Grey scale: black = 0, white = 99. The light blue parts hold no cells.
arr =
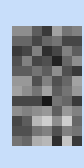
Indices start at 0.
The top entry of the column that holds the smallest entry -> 22
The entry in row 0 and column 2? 36
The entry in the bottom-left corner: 45
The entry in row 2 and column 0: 22
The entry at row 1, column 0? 40
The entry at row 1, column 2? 27
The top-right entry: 50
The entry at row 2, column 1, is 27
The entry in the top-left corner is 55
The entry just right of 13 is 40
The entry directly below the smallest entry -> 59
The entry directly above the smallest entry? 63
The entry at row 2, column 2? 50
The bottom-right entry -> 22

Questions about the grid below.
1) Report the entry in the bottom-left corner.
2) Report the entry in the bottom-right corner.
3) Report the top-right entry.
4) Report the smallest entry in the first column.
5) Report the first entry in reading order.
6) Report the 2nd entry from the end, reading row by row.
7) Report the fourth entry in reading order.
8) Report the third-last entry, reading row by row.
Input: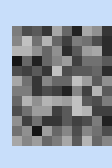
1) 65
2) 52
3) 21
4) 8
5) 48
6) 40
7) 21
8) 70

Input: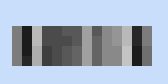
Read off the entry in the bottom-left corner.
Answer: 48
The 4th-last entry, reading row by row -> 53
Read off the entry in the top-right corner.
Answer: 48
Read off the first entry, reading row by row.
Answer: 48
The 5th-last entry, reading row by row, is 53
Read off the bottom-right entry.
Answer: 43
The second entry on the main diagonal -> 11

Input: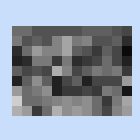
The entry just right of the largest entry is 42
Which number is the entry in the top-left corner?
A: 42
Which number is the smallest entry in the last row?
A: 22
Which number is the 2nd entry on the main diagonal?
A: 32
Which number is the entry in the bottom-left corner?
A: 68
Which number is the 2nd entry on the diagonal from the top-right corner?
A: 37
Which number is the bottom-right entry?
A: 60
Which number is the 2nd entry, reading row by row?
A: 42
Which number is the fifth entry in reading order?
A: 32
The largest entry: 80
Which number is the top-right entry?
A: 27
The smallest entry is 4
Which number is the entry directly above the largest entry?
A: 60
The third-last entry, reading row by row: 27
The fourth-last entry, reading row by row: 42
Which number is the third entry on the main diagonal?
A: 60
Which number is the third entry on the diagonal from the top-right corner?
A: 37
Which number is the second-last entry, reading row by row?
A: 51

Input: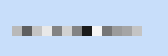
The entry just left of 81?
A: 51
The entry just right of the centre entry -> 10

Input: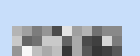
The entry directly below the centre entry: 21
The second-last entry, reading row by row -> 25
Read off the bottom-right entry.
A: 34
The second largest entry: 88
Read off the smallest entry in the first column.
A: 58
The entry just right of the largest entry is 74
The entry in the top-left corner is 70
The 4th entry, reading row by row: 58
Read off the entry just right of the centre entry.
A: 66
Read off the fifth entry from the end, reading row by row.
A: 66

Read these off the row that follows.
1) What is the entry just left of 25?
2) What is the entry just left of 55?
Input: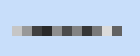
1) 59
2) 16
